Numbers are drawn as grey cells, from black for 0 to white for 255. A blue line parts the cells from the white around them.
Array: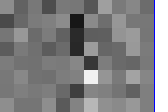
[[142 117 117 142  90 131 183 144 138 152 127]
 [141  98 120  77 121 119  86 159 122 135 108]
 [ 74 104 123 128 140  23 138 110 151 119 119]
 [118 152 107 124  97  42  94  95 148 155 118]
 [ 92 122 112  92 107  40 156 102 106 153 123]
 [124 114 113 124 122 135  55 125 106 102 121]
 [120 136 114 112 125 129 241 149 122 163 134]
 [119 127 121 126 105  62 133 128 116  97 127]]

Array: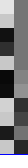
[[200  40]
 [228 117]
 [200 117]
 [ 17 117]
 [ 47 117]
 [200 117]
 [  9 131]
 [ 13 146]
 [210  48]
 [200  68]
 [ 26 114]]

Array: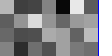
[[131  44 111  81 161 121 111]
 [183  63  68 131   8 232  92]
 [ 94 148 218 148 102 154 162]
 [104  76  79 171 161  98 188]]

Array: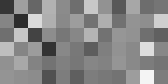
[[148 143 140  81 125  95 125 120 115 157 244 125]
 [ 54 159 102 178 139 110 200 146  88 167 109 117]
 [133  44 218 175 137 157 114 175 113 147 142 207]
 [111 198  67 141 119 135 180 114 150 146 111  96]
 [190 133 156  51 136 120  93 127 146 137 221 135]
 [145 168 131 115 128 119 134 130 149 137 124 116]]

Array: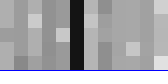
[[175 137 160 146 154  20 181 143 167 168 161 225]
 [175 156 175 146 154  20 181 143 167 168 161 208]
 [175 156 203 146 154  20 196 158 167 168 161 183]
 [157 156 175 146 200  20 181 162 167 168 161 182]
 [175 156 175 144 154  20 181 143 165 198 163 183]]

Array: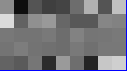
[[ 99  90 118  43 154 110  36 199 207]
 [141  14  84  63  68 109 177  84 193]
 [219  98 144 153 103  88  88 134 130]
 [120 116 116 121 109 130 117 118 121]
 [116 125 115 112 109 121 112 120 120]]
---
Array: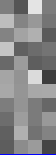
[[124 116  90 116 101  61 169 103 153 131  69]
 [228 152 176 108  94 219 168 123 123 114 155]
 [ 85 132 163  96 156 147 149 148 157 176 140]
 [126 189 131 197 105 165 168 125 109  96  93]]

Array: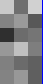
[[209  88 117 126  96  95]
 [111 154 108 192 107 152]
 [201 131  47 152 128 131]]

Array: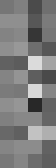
[[111 123 118  86 164  74 134  98 101 175  98  94]
 [ 75  87  54 110 219  94 216  40 136 194 140 108]
 [128 143 136 152  92 148 120 150 136  96 140 133]
 [118 143 131 143  97 132 123 143 128 104 133 120]]

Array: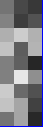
[[ 56  82 177 180  38 143  81  65  40]
 [ 72  61 205  93  96 230 106 166 165]
 [116 130 175 194 127 128 203 195 116]]

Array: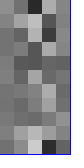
[[133 129 136 133  98 117 106 112 145 131  99]
 [172  85  61 170 102 105 172 161 123 157  45]
 [ 41 190 179  86  86 165 130 125 107 183 204]
 [113 163 100 124  89 101 120 106 111 160 140]
 [143 131 115 115 124 127 116 115 121 127 113]]

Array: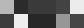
[[236  70]
 [ 67 151]
 [ 58  39]
 [ 58  39]
 [ 43 238]
 [184  60]]

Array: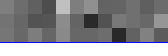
[[108 150  92]
 [ 95 104 129]
 [112 112  98]
 [100 120  40]
 [ 99  82 109]
 [144  42 103]
 [126 100 103]
 [192 140 137]
 [ 77  85 102]
 [ 96  83 125]
 [109 103 104]
 [126 115 118]]

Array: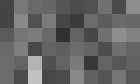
[[141 103 129 101  96  87]
 [ 73 106 142 111  87 117]
 [113  92 113  78  99  85]
 [ 81 107  70 101  57  97]
 [ 77  58  98 108 122 135]
 [ 85  70  49  94  99  75]
 [102 124 105  99  80  71]
 [105  81 124  71 179 194]
 [121 136 116 126  99  75]
 [ 69  68  90 106 108 107]]
